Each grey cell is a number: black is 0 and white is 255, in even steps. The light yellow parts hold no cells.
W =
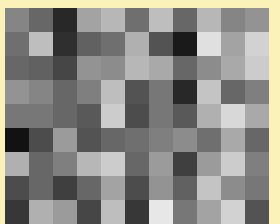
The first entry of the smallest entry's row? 18
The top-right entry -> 147
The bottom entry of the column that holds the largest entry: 231
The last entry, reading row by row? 83
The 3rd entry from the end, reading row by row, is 163
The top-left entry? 133
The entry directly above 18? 119
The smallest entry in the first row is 40
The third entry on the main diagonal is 70
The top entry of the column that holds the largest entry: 190
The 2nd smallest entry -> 26
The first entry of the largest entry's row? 55
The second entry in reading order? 103
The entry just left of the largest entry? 55
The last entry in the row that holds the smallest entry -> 103
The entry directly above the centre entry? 83
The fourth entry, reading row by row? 163
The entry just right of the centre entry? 119

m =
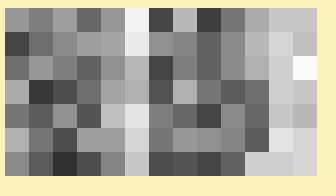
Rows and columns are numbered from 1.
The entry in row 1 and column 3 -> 158
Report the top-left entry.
151
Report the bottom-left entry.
138
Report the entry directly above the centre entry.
69
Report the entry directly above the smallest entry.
77
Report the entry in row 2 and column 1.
69
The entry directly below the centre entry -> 126
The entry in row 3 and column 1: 110
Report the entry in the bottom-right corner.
214
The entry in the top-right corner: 199
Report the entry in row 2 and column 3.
138
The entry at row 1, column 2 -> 126
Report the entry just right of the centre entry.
176
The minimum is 49

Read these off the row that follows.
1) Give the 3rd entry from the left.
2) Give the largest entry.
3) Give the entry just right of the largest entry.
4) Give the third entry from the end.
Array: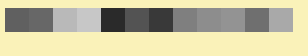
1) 185
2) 199
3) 42
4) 147

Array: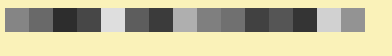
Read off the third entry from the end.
52
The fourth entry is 71
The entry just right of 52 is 209
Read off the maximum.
222

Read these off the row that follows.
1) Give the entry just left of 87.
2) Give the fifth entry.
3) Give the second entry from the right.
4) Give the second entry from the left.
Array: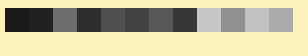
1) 67
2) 80
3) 193
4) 33

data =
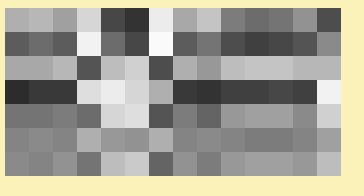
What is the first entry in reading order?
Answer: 175
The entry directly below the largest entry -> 77
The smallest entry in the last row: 100
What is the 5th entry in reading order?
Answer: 71
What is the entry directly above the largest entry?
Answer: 236
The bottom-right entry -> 189
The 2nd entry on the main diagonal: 108
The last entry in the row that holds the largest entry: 138
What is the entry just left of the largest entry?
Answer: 71
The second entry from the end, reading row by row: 152
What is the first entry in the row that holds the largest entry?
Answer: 92
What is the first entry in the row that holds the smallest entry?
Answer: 44
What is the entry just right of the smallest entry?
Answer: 57
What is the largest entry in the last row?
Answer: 202
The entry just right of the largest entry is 92
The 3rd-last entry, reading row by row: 160
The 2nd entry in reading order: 183
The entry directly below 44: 116
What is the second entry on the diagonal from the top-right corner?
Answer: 84
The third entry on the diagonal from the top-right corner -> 196
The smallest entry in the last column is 77
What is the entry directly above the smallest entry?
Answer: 168

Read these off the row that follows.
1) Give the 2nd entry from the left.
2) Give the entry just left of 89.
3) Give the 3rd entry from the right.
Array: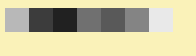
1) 60
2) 112
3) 89

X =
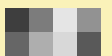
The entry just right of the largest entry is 146
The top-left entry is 62
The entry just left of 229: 124

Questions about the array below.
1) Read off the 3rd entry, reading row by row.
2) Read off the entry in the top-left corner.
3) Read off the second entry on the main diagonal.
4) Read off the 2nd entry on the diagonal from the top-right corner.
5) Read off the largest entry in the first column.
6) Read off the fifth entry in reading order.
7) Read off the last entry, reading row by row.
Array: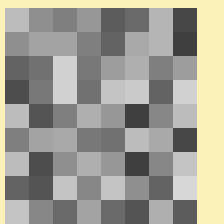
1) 127
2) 188
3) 163
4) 181
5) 195
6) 92
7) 92

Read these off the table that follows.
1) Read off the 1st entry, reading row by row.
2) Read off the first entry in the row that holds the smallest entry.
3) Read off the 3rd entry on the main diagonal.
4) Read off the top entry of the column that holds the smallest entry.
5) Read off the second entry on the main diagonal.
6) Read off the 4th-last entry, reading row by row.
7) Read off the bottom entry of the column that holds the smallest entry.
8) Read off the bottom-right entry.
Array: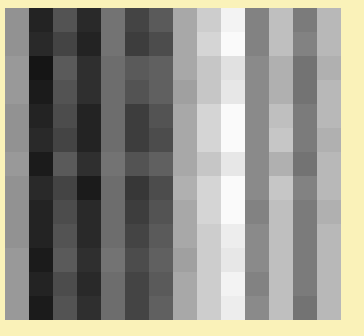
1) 146
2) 153
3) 90
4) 35
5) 41
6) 138
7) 27
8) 184

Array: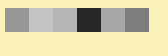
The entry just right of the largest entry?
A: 182
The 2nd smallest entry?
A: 125
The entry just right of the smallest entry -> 167

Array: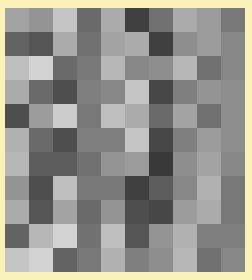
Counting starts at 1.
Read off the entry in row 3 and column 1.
190
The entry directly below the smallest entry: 93
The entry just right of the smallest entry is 142
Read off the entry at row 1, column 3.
197
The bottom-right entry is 135
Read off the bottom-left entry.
197
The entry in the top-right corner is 120
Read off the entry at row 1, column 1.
163
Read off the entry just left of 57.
155
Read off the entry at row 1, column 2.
148
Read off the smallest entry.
57
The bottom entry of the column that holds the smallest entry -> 142
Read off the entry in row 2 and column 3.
171

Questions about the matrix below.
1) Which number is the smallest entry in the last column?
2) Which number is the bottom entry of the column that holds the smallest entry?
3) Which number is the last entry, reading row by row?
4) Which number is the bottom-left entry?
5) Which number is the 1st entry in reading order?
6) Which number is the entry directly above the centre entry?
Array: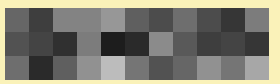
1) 54
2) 188
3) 167
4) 110
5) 102
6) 95

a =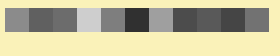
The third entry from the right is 89
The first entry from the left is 139
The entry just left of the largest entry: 108

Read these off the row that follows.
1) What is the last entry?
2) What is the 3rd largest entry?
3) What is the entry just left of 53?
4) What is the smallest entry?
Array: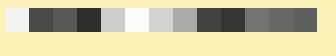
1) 95
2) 211
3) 66
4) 45
